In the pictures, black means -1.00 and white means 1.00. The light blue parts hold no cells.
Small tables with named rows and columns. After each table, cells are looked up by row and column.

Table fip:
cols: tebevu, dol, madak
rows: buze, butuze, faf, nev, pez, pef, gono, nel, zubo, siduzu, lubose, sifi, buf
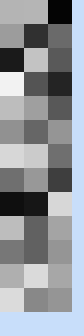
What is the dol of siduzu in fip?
-0.24
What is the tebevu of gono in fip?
0.69
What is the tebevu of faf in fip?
-0.80
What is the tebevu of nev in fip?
0.90
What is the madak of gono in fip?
-0.13
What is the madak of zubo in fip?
0.69
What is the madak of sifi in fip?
0.31
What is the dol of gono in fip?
0.59

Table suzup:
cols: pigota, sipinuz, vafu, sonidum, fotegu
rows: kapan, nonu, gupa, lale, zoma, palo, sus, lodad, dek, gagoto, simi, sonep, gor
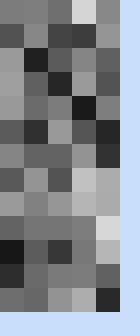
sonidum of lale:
0.21
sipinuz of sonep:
-0.17
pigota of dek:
0.21
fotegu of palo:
-0.70
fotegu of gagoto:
0.69
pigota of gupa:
0.21
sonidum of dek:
0.42
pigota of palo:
-0.29
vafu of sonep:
-0.04
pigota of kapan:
-0.03
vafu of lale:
-0.70
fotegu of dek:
0.34
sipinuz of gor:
-0.19
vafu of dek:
0.18
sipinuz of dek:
0.01

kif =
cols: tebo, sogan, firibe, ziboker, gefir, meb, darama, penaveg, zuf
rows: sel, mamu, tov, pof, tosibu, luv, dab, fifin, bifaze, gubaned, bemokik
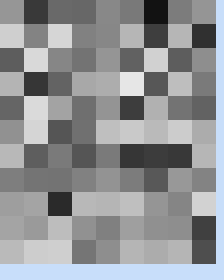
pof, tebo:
0.41
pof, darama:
-0.32
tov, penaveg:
-0.27
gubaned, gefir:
0.00
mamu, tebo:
0.62
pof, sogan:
-0.58
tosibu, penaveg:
-0.10
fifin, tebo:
-0.01
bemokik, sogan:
0.61
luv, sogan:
0.67
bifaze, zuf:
0.65
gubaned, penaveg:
0.11
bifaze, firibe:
-0.67
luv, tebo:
0.14
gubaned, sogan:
0.21
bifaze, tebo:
0.24
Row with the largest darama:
tov

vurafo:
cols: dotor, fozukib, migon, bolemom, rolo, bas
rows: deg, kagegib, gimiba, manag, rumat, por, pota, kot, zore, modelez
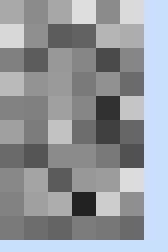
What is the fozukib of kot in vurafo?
0.29
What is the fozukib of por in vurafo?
-0.02
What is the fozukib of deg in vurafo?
0.10
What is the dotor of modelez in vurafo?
-0.04
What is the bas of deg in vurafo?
0.71
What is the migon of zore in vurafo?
0.36
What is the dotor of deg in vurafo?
0.33
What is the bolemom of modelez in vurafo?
-0.02
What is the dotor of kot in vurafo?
0.06
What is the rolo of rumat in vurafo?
-0.61
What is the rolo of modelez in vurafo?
-0.07
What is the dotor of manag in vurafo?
0.47
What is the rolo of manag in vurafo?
0.13
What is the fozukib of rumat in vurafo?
0.00
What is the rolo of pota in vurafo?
-0.05
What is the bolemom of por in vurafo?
-0.14
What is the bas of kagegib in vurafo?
0.36
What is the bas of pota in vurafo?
-0.36
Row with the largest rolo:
zore

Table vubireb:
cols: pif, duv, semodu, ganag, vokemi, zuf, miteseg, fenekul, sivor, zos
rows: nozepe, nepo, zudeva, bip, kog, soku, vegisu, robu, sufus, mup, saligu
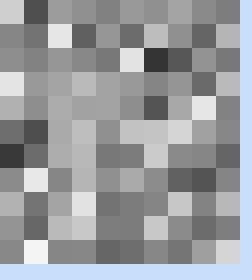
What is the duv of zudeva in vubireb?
0.02
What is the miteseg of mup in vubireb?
0.57
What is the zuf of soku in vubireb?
0.52
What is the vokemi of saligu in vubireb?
-0.20
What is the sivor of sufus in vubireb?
0.03
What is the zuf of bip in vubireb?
0.20
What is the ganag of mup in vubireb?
0.57
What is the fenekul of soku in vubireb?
0.67
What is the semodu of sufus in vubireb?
0.29
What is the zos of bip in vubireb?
0.46
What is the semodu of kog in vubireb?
0.35
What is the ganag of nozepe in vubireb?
0.13
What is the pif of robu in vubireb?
0.09
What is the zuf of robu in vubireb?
0.33
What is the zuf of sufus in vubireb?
-0.03
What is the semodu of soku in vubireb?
0.33
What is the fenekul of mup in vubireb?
0.09
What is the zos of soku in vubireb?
0.06

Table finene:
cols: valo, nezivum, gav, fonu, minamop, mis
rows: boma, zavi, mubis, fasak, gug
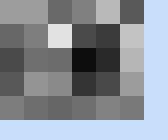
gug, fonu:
-0.13
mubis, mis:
0.43
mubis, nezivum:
-0.13
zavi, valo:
-0.19
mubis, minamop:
-0.68
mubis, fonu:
-0.90
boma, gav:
-0.18
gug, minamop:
0.02
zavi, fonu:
-0.42
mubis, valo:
-0.42

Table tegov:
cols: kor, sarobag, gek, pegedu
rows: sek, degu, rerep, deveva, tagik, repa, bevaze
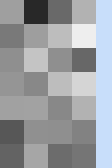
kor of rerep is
0.12
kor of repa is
-0.32
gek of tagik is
0.07
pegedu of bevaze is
-0.08
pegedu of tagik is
0.40
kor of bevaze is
-0.22
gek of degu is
0.48
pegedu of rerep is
-0.19
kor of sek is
0.25
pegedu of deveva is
0.67
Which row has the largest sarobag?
rerep

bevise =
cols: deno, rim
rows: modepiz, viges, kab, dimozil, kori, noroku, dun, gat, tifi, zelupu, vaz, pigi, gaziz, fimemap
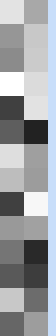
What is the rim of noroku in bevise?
-0.73
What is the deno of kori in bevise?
-0.50
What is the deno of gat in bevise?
0.48
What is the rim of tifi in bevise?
0.94
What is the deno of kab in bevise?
0.09
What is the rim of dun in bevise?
0.25
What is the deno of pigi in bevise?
-0.30
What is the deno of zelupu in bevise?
0.20
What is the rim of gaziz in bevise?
-0.15
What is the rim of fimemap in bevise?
0.23
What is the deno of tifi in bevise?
-0.50
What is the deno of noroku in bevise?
-0.26
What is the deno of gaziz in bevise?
0.57
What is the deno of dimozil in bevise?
1.00

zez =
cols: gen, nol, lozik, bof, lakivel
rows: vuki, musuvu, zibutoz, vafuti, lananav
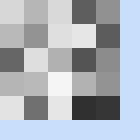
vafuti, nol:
0.45
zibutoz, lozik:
0.39
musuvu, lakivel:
-0.28
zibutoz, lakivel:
0.10
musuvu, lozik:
0.75
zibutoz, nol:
0.74
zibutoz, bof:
-0.34
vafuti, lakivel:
0.15
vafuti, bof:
0.40
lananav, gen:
0.78
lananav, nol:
-0.12
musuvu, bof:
0.80
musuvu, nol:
0.15
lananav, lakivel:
-0.58
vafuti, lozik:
0.92
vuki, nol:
0.43
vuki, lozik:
0.70
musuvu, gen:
0.45
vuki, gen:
0.69
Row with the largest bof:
musuvu

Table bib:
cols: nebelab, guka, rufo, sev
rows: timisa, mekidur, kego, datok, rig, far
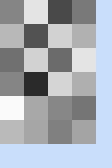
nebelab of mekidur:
0.44
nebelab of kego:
-0.12
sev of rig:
-0.08
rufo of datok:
0.67
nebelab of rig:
0.96
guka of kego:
0.65
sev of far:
0.29
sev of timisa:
-0.05
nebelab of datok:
0.04
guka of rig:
0.32
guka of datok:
-0.67
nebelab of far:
0.46
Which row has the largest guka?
timisa

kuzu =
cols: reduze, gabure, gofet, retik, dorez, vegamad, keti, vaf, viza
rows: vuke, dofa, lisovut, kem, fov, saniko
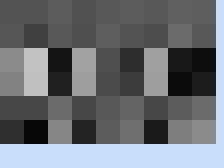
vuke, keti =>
-0.32
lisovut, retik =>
0.27
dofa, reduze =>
-0.33
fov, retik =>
-0.45
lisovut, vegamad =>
-0.64
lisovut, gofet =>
-0.84
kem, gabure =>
0.50
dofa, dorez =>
-0.27
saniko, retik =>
-0.73
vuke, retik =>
-0.36
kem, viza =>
-0.78
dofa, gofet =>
-0.32
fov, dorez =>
-0.32
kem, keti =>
0.24
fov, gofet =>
-0.16
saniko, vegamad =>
-0.14
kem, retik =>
0.23
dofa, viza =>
-0.31
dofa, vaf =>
-0.17

